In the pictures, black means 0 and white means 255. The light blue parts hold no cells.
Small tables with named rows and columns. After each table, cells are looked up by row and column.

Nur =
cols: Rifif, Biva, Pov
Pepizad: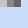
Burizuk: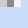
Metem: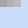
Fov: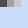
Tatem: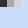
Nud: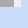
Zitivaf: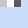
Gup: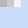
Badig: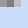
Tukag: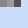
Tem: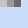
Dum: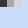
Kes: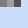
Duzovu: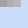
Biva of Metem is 177
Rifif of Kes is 124
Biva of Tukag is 155
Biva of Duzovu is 175
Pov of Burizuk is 243
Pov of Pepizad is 100
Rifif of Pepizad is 196
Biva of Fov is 163
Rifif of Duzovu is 161
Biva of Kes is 158
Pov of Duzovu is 184
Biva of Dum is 169
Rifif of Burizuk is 205
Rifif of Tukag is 134
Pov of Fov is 202
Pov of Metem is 188
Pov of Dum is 213
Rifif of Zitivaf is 196
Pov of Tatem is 212
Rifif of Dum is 54
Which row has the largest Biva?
Zitivaf

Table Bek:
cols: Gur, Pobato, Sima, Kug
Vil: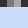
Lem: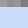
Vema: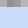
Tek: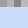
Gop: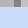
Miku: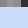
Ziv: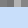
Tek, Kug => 186
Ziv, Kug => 134
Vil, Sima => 168
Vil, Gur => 49
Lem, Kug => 125
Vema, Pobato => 146

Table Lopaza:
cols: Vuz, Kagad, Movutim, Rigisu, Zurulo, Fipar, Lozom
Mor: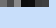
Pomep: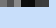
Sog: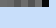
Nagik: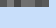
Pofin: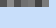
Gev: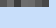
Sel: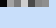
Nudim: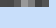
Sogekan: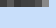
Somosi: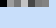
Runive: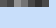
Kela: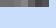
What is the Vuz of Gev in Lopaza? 86
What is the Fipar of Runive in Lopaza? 49
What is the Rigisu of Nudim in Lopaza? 153
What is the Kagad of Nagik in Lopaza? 124
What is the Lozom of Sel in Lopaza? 143
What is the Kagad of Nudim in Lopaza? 72
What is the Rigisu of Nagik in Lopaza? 112
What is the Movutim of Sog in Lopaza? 87
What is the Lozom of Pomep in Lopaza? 61
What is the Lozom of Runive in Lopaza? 73
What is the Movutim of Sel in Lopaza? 123
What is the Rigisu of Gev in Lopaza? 109
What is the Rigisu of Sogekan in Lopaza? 64
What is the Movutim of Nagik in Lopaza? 72
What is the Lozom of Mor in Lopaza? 64
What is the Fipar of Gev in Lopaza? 89
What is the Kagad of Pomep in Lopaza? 80
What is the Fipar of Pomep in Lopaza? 59
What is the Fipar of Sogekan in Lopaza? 80
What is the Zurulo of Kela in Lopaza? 97

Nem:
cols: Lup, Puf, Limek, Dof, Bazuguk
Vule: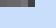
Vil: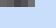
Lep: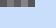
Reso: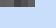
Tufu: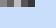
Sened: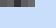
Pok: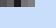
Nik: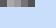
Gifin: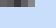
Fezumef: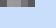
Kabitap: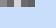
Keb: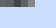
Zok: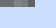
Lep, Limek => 95
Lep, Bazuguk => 86
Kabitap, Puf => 105
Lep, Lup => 91
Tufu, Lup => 135
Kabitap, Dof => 107
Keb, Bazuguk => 134
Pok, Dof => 115
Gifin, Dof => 96
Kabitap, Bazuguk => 97
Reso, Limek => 68
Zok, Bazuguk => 96
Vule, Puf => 105
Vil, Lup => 102
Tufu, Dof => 86
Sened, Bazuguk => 107
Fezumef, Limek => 152
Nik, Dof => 116
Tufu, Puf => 97
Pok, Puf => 100

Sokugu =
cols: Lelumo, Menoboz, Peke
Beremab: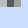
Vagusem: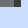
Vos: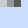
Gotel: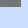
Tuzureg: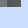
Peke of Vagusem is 61
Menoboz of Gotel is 115
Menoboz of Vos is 152
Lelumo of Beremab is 188
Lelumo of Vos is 204
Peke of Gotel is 117
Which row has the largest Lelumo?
Vos

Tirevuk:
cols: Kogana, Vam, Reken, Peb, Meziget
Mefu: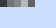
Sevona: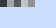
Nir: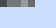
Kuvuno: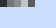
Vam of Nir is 119
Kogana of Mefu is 57
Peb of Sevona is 195
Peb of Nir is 154
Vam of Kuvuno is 118
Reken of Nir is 118
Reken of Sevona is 90
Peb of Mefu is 185
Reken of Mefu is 134
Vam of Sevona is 166
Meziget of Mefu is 98
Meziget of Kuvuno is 90
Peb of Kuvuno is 196
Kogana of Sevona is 54
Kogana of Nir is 73
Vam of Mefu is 117
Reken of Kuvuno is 141
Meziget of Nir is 106

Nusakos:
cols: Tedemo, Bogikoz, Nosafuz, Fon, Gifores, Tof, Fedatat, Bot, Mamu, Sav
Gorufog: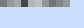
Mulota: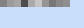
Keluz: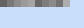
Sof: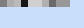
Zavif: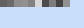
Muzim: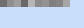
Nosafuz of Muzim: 158
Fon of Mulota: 76
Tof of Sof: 207
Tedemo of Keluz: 99
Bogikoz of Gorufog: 153
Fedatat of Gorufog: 149
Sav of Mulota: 143
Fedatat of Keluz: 124
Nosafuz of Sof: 186
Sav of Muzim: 166
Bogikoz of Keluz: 121
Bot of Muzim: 127
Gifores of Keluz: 165
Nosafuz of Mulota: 165
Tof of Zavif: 215
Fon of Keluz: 155
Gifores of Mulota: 171
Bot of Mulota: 119
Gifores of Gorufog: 181

